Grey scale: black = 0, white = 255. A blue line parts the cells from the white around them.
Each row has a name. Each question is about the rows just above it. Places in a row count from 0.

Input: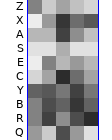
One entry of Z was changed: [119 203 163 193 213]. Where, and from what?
0, [130]
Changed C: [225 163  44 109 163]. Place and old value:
0, [213]
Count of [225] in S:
4
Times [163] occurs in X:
0

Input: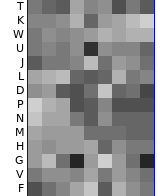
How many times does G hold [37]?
2
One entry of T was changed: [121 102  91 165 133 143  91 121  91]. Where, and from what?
6, [80]

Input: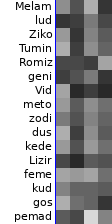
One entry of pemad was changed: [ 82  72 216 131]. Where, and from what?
0, [91]
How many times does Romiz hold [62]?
1
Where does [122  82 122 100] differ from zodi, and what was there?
2, [131]

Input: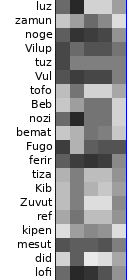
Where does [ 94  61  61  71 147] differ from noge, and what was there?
1, [51]
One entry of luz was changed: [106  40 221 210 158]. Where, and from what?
2, [210]
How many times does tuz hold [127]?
4
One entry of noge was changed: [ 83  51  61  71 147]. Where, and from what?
0, [94]

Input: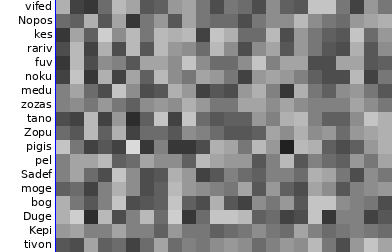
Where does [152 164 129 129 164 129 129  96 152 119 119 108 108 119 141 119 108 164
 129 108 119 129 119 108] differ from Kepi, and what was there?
11, [96]
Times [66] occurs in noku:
4
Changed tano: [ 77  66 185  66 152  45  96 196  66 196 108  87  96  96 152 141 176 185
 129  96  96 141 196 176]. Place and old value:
15, [129]
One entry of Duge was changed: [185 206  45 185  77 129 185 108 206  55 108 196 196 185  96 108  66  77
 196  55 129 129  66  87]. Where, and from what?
0, [176]

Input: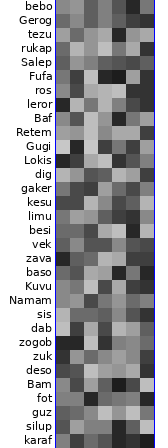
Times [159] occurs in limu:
1
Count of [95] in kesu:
1

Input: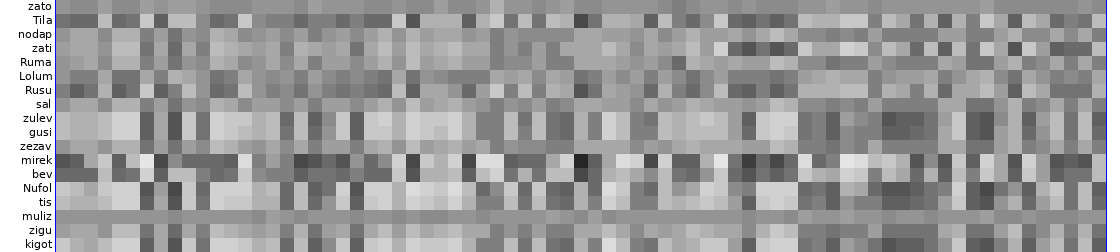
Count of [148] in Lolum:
8
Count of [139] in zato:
31
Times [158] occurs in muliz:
6
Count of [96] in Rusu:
7
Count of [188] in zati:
12

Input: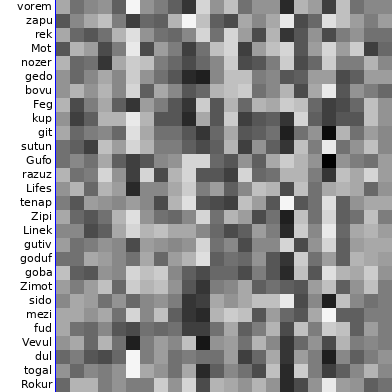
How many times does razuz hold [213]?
5
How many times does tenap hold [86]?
4

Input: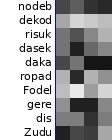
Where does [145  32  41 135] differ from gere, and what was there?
2, [32]
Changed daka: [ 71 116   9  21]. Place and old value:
2, [21]
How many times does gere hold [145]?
1
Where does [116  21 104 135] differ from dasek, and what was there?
1, [32]
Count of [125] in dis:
3
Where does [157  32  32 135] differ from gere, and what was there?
0, [145]

